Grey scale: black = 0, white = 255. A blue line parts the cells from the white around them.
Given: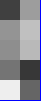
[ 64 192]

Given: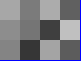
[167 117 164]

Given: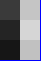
[ 58 214]

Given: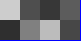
[205 128]

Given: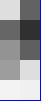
[222  48]

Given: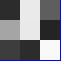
[ 44 233 249]

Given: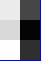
[235   4]

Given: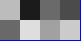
[188 222]
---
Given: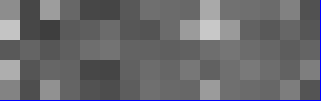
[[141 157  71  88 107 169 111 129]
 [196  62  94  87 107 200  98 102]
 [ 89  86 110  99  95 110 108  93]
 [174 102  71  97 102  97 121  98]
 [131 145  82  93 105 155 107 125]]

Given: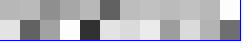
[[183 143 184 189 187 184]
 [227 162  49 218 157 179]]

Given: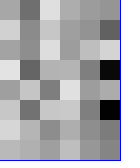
[[167 223 156]
 [209 198 147]
 [163 221 190]
 [227 179 127]
 [159 126 157]
 [199 199 127]
 [214 141 142]
 [185 159 151]]

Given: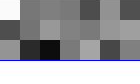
[[250 127  77  80]
 [ 78 152 122 159]
 [148  13 165 128]]

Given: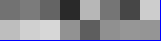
[[114 100 183  70]
 [190 215  94 150]]

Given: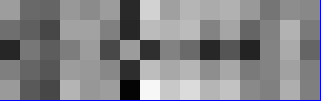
[[157 101 139  41 160 171 153 141]
 [111  71 162  38 179 131 101 178]
 [ 38  93 156 156 130  39  35 170]
 [127  86 152  45 168 142 122 161]
 [154  71 151   4 200 181 137 174]]

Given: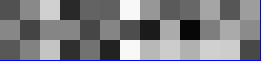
[[ 81 208  99 248  90 165 157]
 [135 133  70  77 171 126 139]
 [ 88 196 114 248 204 208  72]]

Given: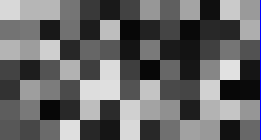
[[216 183  57  66  95  15 154]
 [115  24  28   7  68  40 174]
 [180 207 102  20  26  64  82]
 [ 67  83  62  62 103 134  21]
 [ 50 124 221  83  73 209  10]
 [ 93   7 190 208 144 179 150]
 [ 87 106  39 217 112 153 104]]
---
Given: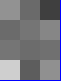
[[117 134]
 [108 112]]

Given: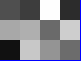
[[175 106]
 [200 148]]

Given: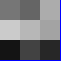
[[183 163]
 [ 66  39]]

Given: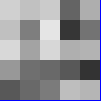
[[126 229]
 [163 215]]

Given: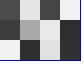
[[170 233]
 [ 47 225]]

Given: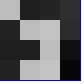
[[189 195]
 [ 31 189]]

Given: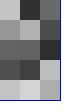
[[178  76]
 [ 98  45]]
